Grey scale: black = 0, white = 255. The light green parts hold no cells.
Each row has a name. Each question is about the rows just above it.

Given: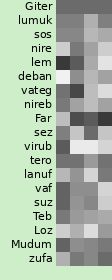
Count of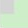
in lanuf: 1
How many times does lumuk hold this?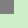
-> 3
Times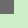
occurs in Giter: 4
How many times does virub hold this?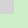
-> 1

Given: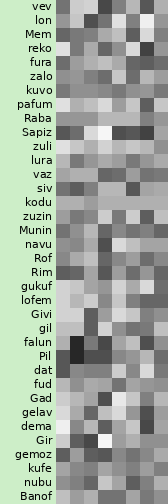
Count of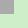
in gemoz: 1
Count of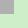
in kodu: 7
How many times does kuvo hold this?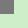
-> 3
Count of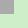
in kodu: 0
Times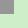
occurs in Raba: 4

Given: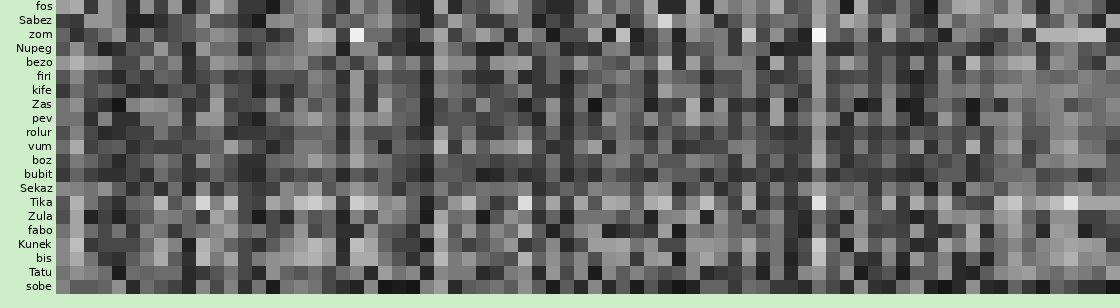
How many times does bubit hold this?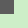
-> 10
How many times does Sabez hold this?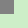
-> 4
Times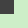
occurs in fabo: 3
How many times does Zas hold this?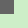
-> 8
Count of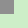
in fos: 5
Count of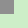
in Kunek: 4
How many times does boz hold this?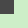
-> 9

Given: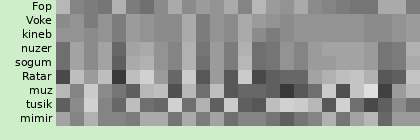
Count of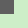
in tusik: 4
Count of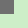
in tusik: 4
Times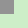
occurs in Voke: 11

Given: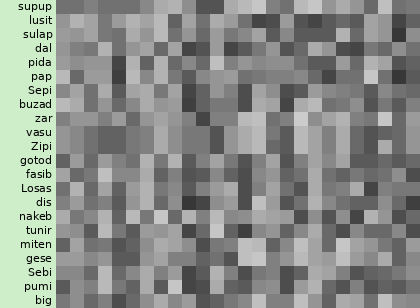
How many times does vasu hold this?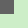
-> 3
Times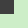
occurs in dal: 0
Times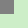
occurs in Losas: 4

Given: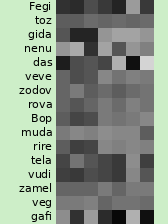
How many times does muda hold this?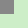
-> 3
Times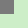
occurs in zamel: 3

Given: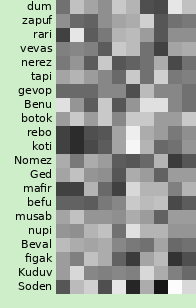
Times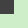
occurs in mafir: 3
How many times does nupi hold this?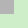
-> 3
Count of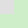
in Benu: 3
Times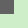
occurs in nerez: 1
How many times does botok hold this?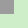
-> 4
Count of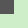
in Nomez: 2

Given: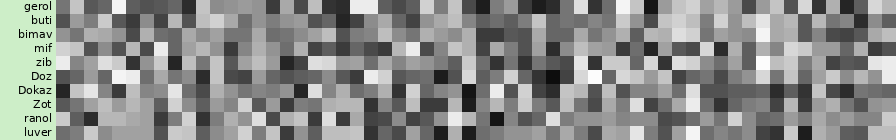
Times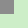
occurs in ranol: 5
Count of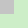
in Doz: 4

